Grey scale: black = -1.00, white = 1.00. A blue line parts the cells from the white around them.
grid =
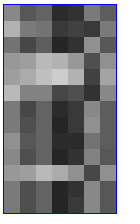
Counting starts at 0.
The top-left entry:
0.07
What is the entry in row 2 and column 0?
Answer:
-0.10
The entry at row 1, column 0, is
0.40
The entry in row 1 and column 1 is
-0.04
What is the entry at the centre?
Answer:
-0.66
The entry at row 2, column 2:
-0.27
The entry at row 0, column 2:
-0.22
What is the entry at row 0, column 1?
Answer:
-0.32
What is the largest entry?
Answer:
0.61
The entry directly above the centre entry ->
-0.44
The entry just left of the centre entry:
-0.22
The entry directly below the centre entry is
-0.71
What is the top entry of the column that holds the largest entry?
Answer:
-0.66
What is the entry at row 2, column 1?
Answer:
-0.44
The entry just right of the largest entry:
0.40
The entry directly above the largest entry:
0.40
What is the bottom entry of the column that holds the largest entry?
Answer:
-0.71
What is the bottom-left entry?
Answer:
-0.04

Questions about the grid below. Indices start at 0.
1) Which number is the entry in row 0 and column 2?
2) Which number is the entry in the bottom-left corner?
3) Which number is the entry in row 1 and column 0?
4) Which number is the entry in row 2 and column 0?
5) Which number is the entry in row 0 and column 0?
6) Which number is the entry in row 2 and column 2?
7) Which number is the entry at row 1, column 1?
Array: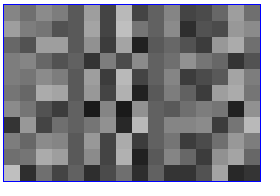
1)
0.09
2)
0.50
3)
0.24
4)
-0.19
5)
0.04
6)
0.24
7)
-0.02

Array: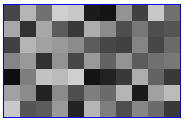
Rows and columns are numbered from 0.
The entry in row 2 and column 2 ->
0.26
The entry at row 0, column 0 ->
-0.44
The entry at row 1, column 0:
0.31
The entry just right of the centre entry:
-0.22
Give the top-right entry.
-0.11
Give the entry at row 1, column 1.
-0.61
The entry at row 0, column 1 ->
0.42
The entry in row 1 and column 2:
0.31
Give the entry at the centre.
0.20
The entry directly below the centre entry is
-0.84
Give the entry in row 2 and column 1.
0.42
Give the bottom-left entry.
0.57
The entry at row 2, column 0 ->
-0.49
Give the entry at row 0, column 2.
-0.11
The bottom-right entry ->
-0.55
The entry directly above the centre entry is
-0.28

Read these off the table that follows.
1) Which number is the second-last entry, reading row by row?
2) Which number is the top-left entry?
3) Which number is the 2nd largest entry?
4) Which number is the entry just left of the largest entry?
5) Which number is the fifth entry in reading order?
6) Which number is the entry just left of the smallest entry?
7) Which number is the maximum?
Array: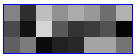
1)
0.29
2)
0.03
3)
0.49
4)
-0.86
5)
0.34
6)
-0.36
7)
0.67
